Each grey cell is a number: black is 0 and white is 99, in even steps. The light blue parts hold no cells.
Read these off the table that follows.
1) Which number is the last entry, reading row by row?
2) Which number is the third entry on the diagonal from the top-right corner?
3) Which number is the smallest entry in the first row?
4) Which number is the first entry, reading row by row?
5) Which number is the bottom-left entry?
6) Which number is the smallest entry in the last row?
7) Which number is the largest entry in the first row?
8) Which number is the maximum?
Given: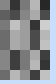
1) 75
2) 61
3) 15
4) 52
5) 42
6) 24
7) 71
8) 80

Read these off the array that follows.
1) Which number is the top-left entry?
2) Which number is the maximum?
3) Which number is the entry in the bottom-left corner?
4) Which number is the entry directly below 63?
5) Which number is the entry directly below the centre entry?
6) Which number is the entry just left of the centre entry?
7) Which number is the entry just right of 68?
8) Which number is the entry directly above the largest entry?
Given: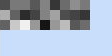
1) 30
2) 93
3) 38
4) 59
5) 8
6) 26
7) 38
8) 17

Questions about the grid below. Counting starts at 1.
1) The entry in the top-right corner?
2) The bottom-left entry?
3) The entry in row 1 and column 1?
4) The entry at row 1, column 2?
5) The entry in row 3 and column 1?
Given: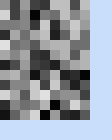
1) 74
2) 7
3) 56
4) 25
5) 48

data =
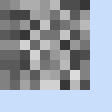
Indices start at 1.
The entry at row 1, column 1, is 50
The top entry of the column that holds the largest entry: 30
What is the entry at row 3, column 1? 50
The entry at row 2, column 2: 26
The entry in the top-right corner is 21
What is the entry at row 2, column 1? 35
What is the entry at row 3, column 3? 59
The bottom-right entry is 30
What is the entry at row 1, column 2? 55
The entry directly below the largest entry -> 72
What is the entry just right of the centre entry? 63
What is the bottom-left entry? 50
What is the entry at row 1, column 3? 67
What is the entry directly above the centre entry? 45
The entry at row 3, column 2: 45
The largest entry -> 85
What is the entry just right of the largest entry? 50
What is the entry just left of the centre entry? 40

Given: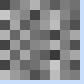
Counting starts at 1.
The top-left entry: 26
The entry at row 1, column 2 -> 44
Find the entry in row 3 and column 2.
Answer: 65
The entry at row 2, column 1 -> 77
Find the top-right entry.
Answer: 44
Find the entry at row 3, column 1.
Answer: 31
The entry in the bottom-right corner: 48
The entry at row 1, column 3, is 56
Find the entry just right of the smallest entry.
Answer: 56
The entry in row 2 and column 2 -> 60
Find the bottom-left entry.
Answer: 73
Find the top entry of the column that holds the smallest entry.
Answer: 36

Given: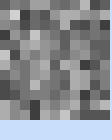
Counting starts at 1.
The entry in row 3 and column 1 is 53
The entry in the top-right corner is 37
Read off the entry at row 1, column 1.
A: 37
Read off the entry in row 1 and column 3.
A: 45
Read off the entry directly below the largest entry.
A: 49
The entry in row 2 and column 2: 81
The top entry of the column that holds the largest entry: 49
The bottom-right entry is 33
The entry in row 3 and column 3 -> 29
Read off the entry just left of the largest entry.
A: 58

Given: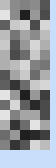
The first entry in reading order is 73
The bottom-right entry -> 73
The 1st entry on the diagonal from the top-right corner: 33
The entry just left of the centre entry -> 64
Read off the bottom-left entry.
50
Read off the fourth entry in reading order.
54
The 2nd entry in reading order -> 54
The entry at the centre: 78
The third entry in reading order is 50
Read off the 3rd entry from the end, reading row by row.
33
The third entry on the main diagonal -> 83
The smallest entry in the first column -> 33
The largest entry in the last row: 83
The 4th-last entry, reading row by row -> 20
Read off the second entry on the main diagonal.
54

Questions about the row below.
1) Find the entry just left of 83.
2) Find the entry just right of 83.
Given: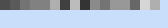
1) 40
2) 68

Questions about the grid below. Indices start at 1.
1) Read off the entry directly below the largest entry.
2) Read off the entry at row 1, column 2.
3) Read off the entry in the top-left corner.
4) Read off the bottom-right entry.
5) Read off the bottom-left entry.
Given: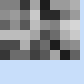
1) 78
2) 50
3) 50
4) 38
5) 21
